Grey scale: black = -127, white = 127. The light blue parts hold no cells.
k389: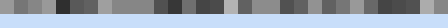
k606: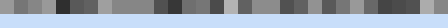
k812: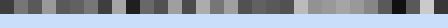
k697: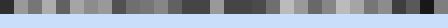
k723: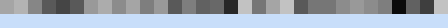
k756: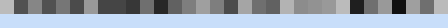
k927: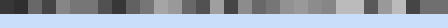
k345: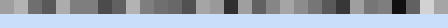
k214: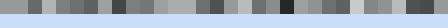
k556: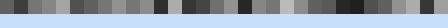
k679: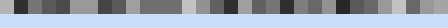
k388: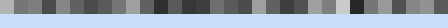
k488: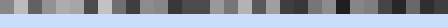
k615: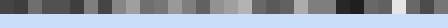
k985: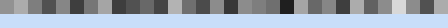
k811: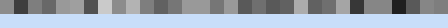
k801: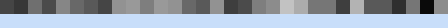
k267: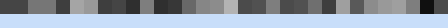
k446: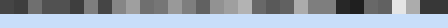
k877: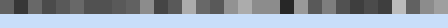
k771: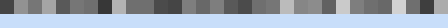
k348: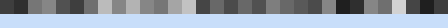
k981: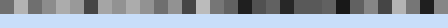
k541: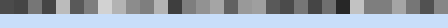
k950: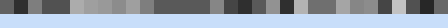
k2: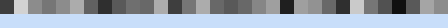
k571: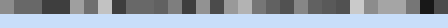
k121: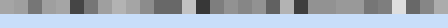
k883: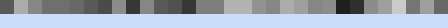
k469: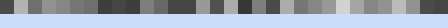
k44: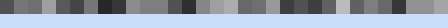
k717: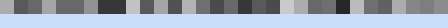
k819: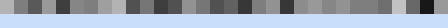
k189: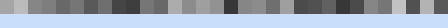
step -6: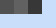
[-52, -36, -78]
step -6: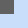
[-36]
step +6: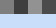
[  5, -59,  24, -46]

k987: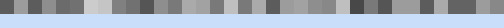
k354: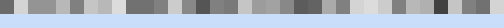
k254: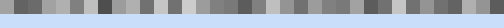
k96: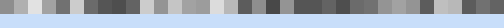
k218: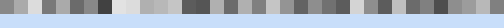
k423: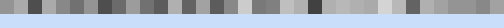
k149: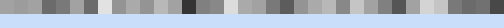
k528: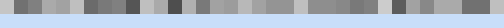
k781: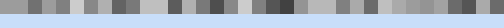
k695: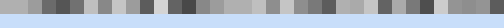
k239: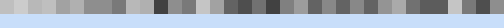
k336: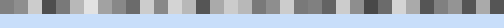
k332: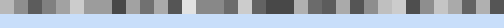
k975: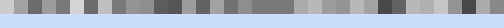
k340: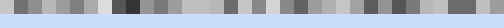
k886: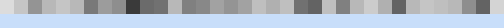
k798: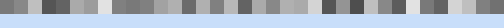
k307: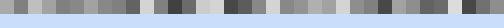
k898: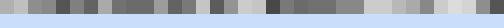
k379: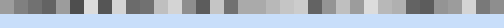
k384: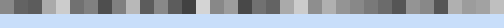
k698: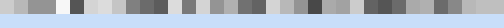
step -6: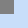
[-6]
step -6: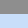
[8, 8]
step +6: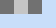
[-8, 75, -8]

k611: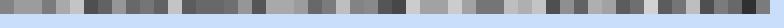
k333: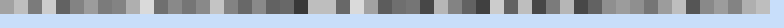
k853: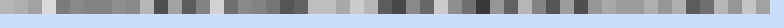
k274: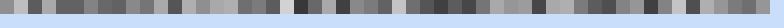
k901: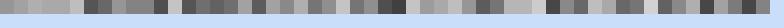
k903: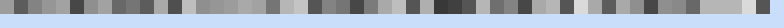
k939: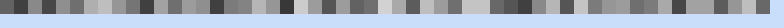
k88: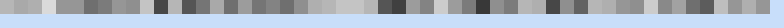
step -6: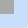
[35]
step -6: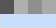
[-48,  41,   9,  35]
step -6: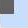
[-35]
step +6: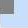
[9]

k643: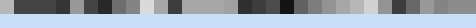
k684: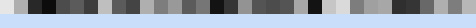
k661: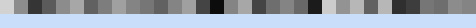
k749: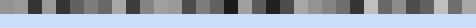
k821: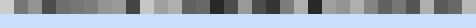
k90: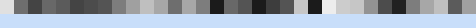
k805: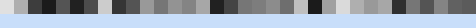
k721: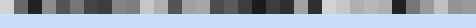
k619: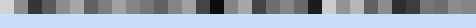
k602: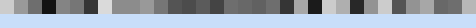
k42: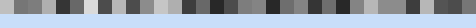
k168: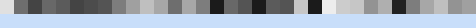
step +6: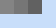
[ 10,  -3, -24]
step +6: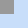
[31]
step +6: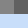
[ 10, -24]
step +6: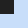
[-88]
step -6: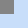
[-2]

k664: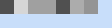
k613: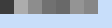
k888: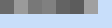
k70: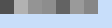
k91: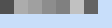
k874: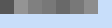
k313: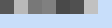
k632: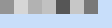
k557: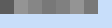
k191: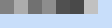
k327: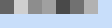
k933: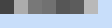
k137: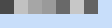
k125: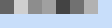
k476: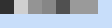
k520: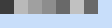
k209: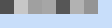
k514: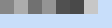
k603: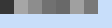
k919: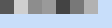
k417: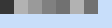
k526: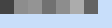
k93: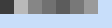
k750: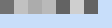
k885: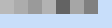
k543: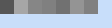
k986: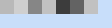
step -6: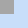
[32]
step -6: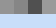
[ 14,   0, -53,  20]
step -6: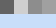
[-34,  73,   7,  26]
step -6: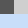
[-47,  73]
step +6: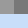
[32, -1]
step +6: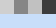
[ 85,  12,  71, -61]
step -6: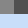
[  0, -53]

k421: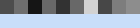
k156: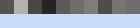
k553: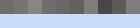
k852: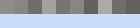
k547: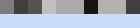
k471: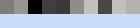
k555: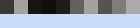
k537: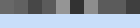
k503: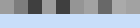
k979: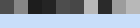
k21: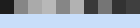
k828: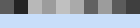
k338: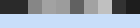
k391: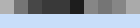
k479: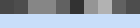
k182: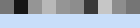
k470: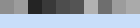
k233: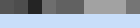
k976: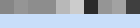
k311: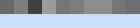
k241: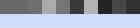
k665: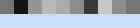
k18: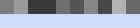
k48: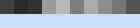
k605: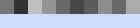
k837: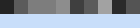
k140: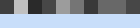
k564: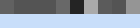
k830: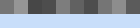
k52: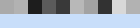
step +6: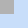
[56]
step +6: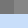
[-4, 12]
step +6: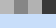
[ 62,  12,  56, -64]
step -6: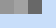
[ 15,  28, -29]
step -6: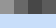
[ 15, -29, -62, -42]
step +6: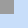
[34]
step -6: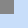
[0]

